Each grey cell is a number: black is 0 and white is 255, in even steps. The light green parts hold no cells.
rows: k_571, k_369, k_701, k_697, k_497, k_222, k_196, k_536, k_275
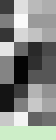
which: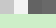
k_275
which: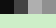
k_196
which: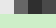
k_697
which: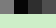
k_497
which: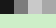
k_536

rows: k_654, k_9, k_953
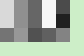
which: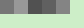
k_953
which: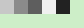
k_9

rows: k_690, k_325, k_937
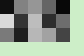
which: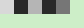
k_325
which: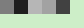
k_937

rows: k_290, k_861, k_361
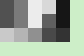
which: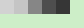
k_361
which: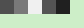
k_861

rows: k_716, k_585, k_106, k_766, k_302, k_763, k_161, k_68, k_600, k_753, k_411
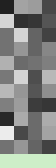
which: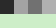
k_600
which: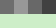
k_411
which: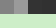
k_68

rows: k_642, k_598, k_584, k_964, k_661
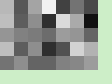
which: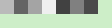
k_642
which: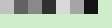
k_598
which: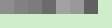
k_584

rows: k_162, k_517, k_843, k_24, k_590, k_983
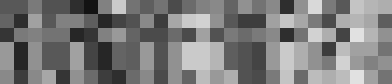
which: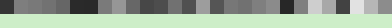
k_843
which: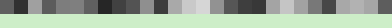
k_517
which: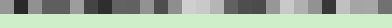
k_24
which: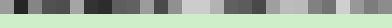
k_590

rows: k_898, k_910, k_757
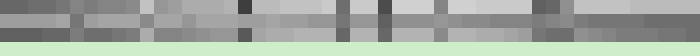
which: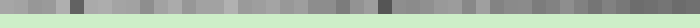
k_910
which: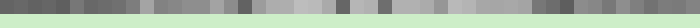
k_757
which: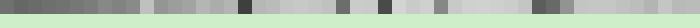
k_898

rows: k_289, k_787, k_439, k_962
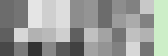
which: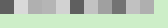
k_439
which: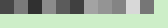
k_962

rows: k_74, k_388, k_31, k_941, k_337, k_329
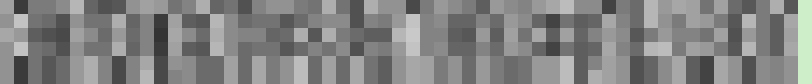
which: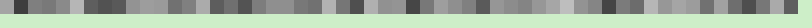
k_74

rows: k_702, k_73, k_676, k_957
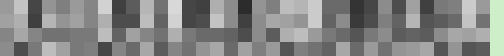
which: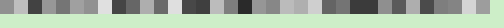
k_702
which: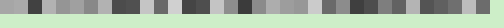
k_73
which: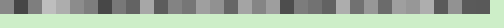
k_957

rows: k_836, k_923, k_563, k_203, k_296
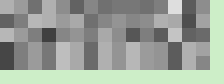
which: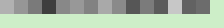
k_563
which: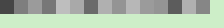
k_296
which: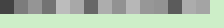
k_203

